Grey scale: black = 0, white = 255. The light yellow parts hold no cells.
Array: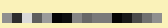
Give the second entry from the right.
112
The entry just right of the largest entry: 94
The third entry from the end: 74
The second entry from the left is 45
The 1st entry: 143
